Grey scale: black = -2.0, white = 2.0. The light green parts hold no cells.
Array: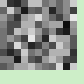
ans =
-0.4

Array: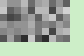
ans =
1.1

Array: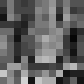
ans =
-1.3

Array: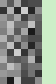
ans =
-1.2

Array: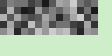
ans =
-1.0

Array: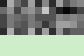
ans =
-0.3
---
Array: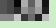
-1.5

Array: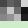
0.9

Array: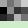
0.8

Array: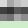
0.6

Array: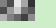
-1.0

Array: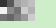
0.4
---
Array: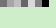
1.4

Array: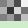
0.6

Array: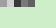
-1.1

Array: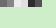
1.5

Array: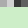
1.3

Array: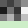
-1.0

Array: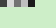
-0.2

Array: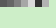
1.4

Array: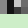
-1.7
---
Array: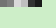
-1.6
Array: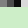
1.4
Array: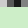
0.0
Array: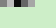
0.6
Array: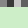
-0.5
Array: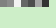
-1.2
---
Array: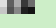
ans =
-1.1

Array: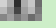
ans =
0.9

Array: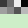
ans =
1.7

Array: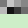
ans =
0.5

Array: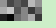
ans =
-1.1

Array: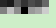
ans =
-1.0

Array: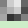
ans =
1.2

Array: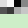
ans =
-1.9

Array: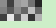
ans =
1.0

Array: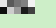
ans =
0.0
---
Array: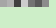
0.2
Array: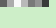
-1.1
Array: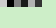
-1.2
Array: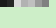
0.0
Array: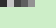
0.3
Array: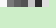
1.5
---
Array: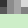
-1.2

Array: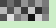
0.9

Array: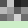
0.9

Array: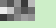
1.7

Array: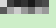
1.4

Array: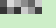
-0.6
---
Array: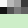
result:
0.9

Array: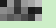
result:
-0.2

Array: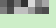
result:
1.4

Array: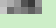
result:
-0.7

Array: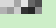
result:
1.6

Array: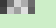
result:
1.3

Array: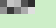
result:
0.9

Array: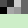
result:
-1.4

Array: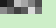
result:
0.6
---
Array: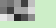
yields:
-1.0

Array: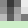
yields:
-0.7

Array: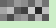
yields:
1.0

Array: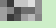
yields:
0.1

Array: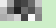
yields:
-0.5

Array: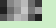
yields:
-0.3
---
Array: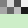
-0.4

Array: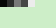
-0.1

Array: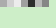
-1.3

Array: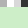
2.0

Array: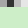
-1.2

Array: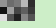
-1.5

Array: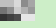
-0.8

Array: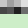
-0.7
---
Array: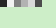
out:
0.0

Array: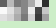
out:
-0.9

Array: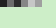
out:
-0.3

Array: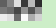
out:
-0.9

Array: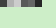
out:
-0.6

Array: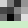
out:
-1.1

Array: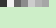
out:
0.2
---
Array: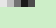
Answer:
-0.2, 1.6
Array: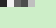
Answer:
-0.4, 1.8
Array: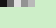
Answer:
1.5, 1.5
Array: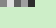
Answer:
-0.5, 1.5
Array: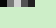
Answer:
1.3, 1.3
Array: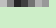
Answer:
-1.0, 1.0
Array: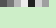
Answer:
1.7, 1.7
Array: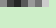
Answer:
-0.6, 1.2
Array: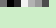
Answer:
1.8, 1.8
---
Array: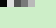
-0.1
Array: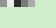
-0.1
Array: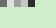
1.1
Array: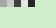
1.6
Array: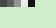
1.7
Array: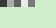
1.7
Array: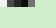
-1.8
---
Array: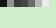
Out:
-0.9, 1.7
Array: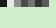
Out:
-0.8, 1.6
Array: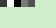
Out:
-1.9, 1.9
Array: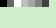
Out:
1.0, 2.0
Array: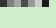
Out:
-0.8, 1.2
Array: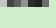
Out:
0.3, 1.1
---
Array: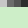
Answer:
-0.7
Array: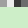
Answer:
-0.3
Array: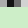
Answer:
-0.3
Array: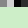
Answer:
-1.3
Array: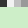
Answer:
0.4
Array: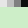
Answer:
0.0
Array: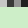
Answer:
-1.1
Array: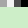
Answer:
-0.8
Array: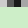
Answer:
-0.6
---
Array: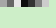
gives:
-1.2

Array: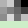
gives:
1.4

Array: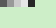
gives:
1.2

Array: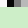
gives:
-1.9

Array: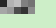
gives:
-0.8

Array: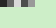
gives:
1.4

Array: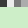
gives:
1.7

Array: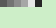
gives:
0.6
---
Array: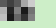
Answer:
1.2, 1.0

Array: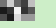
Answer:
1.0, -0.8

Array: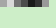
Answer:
0.4, 0.6

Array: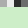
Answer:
-0.3, 0.7

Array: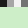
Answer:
-0.2, -1.6

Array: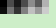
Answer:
0.8, -1.8
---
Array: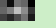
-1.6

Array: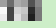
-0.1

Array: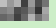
0.4

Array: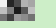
-0.2

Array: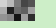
-1.3

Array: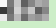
0.7
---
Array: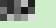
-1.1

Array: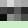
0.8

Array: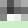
0.5

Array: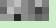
0.0

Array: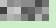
1.0

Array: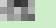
1.2
